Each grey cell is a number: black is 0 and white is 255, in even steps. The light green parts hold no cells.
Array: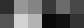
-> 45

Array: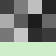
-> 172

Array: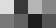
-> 221

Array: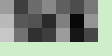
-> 185

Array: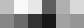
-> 191

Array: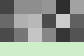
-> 105

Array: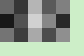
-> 24

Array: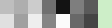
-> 190

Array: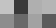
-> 195
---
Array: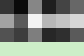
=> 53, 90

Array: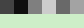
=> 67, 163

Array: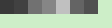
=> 57, 80

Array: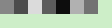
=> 134, 114

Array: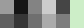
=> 156, 125

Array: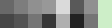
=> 104, 117

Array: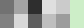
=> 114, 156
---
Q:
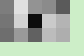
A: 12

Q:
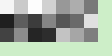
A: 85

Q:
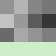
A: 153

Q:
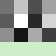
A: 254

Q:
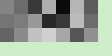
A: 56

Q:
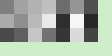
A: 46

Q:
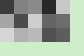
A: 206
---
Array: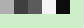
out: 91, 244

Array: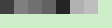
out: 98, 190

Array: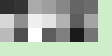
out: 227, 254

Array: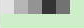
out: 147, 226

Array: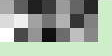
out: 116, 255

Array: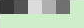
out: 220, 220

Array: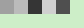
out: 53, 208
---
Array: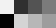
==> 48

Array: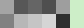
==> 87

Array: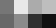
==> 232

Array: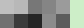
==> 184

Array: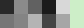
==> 139

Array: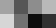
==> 86

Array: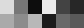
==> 119

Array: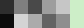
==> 127
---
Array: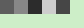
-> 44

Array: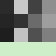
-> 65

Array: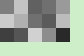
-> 97

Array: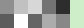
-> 215

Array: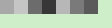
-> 108

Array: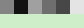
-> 160

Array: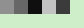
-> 15

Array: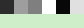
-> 127

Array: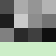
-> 149

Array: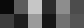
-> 198
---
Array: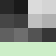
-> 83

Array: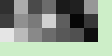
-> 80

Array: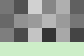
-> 168

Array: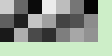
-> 167

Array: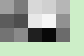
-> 8

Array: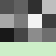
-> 140

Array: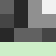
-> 97

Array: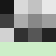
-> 86

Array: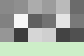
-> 67
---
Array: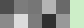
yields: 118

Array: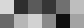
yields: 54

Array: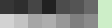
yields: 76

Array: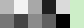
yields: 168

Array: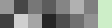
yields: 133

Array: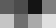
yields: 76

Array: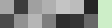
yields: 196
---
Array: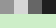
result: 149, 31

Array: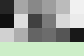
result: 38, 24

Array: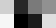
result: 208, 223

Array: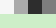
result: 246, 125

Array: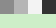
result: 139, 50

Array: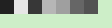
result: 33, 82

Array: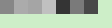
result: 135, 72

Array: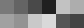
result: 121, 67

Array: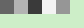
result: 101, 150
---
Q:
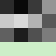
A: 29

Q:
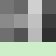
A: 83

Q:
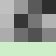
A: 110

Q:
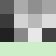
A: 136

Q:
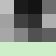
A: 132

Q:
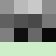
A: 15

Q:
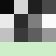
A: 58
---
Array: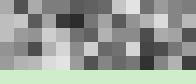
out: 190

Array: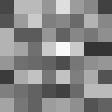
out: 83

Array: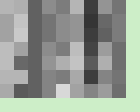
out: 162

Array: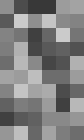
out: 89

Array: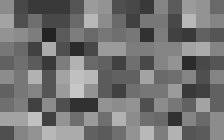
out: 163

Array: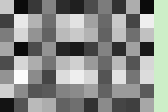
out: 63
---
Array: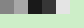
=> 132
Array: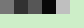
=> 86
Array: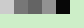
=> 119
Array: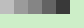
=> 133
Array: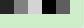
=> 94
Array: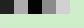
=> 139
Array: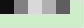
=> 129
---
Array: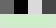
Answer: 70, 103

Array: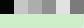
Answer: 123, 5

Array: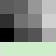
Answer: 194, 0

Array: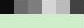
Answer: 66, 13

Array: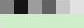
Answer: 226, 129

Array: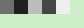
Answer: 238, 111

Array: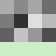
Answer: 109, 97
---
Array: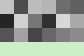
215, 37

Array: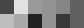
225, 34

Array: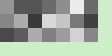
235, 57

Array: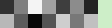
244, 8

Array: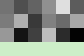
223, 3

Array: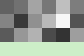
247, 51

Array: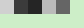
208, 37
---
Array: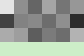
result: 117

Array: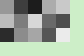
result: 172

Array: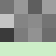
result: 94

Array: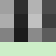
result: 179

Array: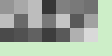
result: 121

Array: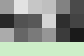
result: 130

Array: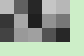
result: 197

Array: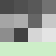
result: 88
